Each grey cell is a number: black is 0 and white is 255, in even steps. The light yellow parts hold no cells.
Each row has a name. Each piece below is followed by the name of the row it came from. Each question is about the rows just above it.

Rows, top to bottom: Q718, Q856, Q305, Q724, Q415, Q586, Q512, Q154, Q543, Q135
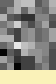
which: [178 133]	Q512
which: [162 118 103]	Q856
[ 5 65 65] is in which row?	Q135

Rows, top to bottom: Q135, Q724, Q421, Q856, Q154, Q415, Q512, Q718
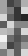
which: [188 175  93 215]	Q154
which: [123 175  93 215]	Q718
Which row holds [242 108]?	Q415
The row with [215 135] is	Q856

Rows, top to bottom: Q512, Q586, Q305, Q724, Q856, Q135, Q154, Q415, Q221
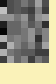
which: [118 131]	Q135
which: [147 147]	Q305

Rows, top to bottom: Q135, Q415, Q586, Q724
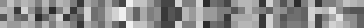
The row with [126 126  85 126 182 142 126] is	Q415
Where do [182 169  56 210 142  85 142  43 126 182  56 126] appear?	Q135
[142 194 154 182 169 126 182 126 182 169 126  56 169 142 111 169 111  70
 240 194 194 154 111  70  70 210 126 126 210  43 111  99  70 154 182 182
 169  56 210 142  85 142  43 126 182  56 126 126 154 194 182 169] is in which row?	Q135
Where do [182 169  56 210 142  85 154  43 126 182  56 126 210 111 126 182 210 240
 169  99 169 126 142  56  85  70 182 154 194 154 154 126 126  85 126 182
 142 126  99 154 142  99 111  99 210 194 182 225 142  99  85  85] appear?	Q415
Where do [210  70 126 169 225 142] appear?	Q586

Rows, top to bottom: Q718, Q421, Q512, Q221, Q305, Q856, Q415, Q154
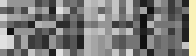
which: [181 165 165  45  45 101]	Q221
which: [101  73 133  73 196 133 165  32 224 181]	Q421
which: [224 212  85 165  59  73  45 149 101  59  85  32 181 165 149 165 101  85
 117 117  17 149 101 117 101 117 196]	Q415
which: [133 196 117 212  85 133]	Q154

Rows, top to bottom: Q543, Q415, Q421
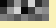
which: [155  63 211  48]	Q543
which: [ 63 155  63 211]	Q543
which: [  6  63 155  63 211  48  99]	Q543
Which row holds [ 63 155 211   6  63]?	Q415
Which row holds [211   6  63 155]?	Q415
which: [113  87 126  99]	Q421

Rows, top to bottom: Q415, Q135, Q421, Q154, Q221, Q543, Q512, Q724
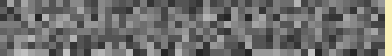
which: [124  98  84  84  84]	Q135
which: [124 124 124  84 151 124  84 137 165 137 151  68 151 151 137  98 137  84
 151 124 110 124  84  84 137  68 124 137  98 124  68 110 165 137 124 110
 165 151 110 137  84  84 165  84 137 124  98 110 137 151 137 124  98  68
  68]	Q154
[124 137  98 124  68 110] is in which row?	Q154
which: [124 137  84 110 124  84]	Q543
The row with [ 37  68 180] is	Q724

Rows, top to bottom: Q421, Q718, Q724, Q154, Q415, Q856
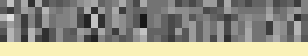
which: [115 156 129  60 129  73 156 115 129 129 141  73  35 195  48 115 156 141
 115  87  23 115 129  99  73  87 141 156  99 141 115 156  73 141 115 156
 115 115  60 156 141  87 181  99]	Q154
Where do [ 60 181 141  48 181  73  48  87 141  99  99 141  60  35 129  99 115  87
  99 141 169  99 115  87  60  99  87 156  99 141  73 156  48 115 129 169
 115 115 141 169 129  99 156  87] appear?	Q856
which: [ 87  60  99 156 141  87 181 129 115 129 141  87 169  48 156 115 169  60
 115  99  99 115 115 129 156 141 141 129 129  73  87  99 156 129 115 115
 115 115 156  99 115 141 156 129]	Q718
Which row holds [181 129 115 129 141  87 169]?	Q718
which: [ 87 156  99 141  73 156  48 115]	Q856
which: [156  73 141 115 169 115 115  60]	Q415

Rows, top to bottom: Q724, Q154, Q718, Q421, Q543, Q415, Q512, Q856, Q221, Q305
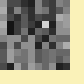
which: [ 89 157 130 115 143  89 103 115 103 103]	Q856
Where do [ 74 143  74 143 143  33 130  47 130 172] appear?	Q512
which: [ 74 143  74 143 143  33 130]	Q512
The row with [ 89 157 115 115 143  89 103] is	Q221
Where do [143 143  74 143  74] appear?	Q415
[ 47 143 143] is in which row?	Q543

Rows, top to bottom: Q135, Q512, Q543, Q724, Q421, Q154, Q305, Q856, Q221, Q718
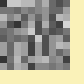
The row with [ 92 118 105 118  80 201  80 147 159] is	Q154
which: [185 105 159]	Q221
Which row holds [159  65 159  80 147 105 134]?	Q856
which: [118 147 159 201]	Q421
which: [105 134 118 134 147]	Q512
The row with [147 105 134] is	Q856
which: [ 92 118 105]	Q154

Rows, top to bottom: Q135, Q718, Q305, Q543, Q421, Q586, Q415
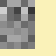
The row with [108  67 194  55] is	Q718
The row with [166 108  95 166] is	Q305
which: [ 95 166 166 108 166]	Q135
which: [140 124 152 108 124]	Q543

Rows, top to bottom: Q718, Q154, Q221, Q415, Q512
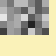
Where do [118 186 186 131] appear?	Q718
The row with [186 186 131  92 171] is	Q718

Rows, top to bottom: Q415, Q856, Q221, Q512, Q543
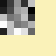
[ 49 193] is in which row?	Q415
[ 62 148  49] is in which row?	Q415
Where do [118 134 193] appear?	Q221

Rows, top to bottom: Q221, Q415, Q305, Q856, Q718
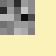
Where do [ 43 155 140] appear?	Q221
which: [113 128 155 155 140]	Q856
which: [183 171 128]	Q718
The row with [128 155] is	Q856

